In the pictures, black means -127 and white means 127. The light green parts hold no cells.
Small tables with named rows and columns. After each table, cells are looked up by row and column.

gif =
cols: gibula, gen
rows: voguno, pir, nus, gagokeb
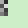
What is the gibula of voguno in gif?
45
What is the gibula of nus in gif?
35
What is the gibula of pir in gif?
-43
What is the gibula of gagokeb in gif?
-3
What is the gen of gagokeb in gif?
-47
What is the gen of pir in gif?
92
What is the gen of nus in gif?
-68
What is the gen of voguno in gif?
-86

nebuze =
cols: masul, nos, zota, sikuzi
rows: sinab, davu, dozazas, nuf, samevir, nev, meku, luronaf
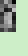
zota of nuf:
49
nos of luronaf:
-15
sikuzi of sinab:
-122
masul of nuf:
-84
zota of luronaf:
-60
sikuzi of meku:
-52
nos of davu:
-45
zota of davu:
27
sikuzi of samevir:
-107
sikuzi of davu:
8
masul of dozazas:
-2
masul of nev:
-58
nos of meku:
9
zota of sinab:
-14
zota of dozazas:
-84
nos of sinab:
40
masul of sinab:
-49

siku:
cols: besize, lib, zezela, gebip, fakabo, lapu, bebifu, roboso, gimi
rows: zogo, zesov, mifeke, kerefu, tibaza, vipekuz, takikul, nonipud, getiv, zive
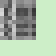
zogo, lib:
14
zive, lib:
15
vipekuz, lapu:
-3
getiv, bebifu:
-50
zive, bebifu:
26
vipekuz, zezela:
47
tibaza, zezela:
-36
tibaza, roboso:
5
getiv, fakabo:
-48
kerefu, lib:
-55
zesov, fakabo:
-2
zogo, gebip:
56

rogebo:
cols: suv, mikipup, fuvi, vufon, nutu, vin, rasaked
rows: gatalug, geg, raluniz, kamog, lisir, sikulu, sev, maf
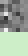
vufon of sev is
-6
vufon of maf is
-7
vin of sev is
6
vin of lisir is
-38
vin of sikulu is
-12
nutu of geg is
-3
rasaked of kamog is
4
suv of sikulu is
-50
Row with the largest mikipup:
maf

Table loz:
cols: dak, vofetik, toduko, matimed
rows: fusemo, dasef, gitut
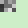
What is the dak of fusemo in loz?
45
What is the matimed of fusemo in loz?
5
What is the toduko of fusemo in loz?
34
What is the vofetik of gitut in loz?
37
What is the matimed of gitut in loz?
-45
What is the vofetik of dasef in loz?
-17
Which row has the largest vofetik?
gitut

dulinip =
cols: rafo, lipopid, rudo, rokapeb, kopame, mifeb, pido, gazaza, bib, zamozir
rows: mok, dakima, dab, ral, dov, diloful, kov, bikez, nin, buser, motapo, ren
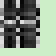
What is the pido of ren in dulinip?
-82
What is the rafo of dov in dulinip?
96
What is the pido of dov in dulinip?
-97
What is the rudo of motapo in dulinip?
-111
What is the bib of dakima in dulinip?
-87
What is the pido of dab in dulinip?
-86
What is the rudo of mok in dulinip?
-114
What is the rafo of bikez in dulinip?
95
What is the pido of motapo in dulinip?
-95
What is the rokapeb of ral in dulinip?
-53
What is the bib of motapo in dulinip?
-83
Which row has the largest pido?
diloful

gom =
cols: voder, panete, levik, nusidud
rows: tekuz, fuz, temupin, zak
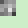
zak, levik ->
32
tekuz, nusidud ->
22
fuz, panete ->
36
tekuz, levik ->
28
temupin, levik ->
99
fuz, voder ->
26
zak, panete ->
1
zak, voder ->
-10
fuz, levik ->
61
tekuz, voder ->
-38
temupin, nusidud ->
1
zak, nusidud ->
-66
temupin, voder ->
38
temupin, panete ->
4
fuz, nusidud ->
37
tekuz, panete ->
11

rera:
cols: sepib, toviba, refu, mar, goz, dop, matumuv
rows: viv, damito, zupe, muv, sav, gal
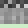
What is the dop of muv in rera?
38
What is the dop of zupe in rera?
24
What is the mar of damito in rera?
-55
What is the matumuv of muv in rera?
-1
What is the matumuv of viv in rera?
-60
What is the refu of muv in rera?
15
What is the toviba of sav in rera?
14
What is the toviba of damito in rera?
41
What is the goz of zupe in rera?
19
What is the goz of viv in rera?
-68
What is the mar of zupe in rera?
27
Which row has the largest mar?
sav

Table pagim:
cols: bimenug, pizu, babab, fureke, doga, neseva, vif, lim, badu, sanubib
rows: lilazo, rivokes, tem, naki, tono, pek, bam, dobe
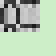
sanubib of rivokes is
78
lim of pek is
60
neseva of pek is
63
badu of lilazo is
-100
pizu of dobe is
-100
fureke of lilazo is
-72
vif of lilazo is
-76
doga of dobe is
25
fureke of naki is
81
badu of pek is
64
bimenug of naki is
-79
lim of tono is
62
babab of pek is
72
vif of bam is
-78

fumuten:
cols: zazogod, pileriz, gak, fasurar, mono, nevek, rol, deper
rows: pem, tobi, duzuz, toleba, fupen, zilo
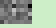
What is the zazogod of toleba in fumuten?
5
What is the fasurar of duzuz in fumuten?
65
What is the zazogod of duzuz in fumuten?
12
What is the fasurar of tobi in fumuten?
-80
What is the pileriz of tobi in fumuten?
-44
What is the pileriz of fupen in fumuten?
-26
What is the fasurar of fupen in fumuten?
-15
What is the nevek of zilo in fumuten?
0
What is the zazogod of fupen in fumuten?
-17
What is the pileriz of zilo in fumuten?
11
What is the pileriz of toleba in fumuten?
-3
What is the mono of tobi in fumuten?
-25
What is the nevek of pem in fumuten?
10
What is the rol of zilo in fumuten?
-9
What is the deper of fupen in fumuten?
-56
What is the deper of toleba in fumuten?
43

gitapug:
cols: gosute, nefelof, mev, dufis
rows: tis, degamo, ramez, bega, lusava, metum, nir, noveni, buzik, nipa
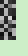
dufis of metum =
45
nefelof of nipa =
54
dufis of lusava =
-107
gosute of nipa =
-92
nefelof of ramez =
54
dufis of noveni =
45
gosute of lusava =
64
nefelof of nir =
52
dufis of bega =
-86
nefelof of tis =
57
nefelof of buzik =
42
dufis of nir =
-92
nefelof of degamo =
-98
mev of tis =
-74
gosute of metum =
32
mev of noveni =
-8
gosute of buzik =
-111
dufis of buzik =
50
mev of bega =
-78

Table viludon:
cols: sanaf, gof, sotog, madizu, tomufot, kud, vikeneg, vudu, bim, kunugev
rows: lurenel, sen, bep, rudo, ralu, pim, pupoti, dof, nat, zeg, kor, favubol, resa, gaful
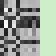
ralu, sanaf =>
67
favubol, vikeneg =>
61
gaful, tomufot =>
-81
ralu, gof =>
-51
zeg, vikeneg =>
63
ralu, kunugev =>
-50
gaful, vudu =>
55
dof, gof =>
-92
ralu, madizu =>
-67
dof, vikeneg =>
43
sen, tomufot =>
-84
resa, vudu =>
73
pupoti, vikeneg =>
-66
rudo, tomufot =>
-83
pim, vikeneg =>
-55

